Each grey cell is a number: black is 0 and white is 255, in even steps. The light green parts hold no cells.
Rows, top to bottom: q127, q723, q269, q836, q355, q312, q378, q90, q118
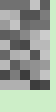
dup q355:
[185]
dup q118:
[176]
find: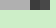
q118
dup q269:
[113]
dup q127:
[113]

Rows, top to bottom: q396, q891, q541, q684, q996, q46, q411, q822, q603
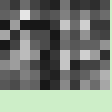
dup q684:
[75]
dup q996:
[97]
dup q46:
[157]
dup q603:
[108]
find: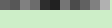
q822

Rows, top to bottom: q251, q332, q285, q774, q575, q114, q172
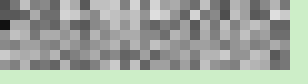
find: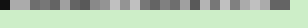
q285

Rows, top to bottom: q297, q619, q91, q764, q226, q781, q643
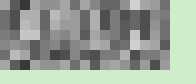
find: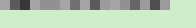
q643
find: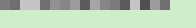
q764

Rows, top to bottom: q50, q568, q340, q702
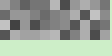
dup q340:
[117]
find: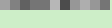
q50

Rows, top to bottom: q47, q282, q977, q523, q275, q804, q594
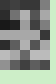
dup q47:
[55]
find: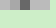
q804
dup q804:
[187]
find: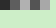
q275
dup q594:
[94]
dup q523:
[168]

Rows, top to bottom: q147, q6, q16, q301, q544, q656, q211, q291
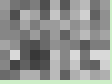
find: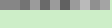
q301
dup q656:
[217]
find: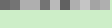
q291

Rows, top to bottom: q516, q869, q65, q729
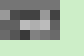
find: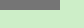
q516
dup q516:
[117]
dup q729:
[106]
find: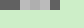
q65
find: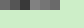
q729

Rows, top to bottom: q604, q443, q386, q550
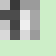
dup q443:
[76]
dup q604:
[155]
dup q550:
[217]
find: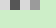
q550

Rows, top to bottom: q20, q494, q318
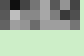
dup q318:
[158]
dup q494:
[136]

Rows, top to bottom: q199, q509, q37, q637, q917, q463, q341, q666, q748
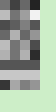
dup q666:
[199]
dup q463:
[177]
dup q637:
[104]
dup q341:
[85]
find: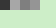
q748
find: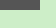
q341

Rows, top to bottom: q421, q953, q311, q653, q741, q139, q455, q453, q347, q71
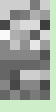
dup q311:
[218]
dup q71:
[102]
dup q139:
[134]
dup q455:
[102]
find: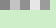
q741
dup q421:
[206]
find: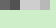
q453

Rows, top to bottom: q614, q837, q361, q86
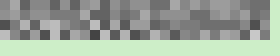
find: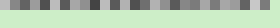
q86
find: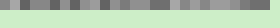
q614
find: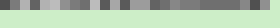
q361

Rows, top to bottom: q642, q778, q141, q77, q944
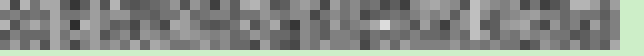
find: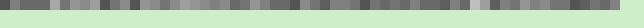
q77
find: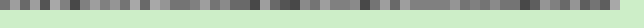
q944
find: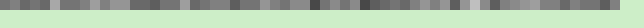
q778

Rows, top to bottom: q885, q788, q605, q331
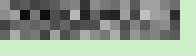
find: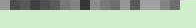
q885
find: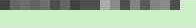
q605

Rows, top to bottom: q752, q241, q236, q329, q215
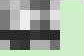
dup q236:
[194]
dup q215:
[175]
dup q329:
[42]
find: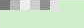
q241

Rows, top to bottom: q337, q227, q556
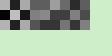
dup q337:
[94]
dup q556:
[53]

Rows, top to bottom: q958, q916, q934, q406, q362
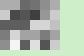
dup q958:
[173]
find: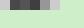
q916
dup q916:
[204]
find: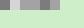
q406

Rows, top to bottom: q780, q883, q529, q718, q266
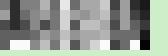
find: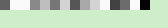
q266
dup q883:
[158]
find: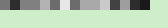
q780

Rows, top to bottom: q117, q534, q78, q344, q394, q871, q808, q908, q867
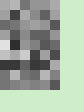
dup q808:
[56]
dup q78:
[149]

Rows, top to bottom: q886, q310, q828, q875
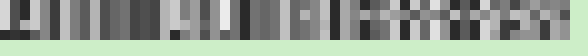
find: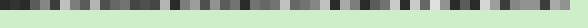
q875
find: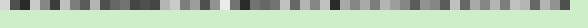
q310
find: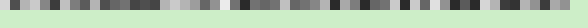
q828
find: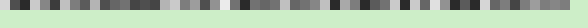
q886

